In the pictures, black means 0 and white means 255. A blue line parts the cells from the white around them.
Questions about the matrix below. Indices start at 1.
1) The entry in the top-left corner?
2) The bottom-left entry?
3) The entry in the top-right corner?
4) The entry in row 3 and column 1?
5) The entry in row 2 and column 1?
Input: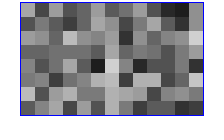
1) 166
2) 91
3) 144
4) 156
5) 82

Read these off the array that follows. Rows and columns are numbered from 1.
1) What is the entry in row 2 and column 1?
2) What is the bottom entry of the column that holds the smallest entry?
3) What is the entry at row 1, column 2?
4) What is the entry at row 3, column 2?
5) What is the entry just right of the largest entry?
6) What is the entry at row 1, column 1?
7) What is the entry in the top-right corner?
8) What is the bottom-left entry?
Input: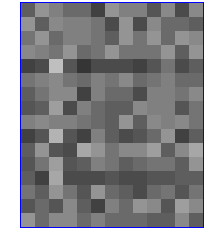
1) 148
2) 106
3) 148
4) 148
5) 85
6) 94
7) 137
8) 148

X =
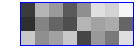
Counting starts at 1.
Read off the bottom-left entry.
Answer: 200
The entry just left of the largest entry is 211
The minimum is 47
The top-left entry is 59
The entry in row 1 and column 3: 153

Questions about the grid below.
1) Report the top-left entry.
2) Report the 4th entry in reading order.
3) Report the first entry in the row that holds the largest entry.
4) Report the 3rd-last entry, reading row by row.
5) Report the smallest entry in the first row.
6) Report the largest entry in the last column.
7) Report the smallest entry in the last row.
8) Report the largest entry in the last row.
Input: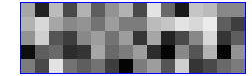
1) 166
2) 73
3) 178
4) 73
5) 25
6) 147
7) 4
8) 227

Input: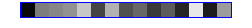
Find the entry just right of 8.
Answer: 125
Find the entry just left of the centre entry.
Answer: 178

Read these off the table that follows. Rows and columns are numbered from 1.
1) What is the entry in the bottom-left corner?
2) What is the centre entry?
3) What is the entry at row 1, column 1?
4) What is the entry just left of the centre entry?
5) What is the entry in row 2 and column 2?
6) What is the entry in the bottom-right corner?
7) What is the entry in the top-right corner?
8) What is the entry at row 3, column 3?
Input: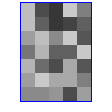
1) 138
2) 96
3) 190
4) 180
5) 96
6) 158
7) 127
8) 138

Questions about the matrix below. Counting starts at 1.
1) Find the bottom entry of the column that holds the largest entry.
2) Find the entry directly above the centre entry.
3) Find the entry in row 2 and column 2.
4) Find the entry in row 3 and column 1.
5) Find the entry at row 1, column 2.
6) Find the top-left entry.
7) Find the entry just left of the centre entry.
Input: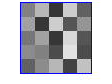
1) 66
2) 205
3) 54
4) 118
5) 183
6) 129
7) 161

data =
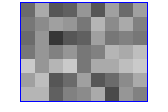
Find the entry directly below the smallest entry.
129
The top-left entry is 107
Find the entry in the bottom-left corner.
181
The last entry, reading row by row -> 129
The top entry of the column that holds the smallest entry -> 86
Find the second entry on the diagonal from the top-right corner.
170
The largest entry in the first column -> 202
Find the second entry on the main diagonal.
139
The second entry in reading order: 170
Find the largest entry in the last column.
202
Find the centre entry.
119
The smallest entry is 54
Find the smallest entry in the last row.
74
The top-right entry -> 160

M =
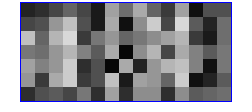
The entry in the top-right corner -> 80
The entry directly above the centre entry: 101
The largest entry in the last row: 161
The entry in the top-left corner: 35
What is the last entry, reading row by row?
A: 110
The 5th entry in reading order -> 70
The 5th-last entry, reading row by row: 46
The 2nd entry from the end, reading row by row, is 101
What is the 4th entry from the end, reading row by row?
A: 141
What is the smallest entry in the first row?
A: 16
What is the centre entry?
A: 7
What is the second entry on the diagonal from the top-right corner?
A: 35
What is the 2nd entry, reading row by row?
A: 46
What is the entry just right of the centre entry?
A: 141
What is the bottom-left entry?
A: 46
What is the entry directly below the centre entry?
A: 170
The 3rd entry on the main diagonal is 181
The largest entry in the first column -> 192
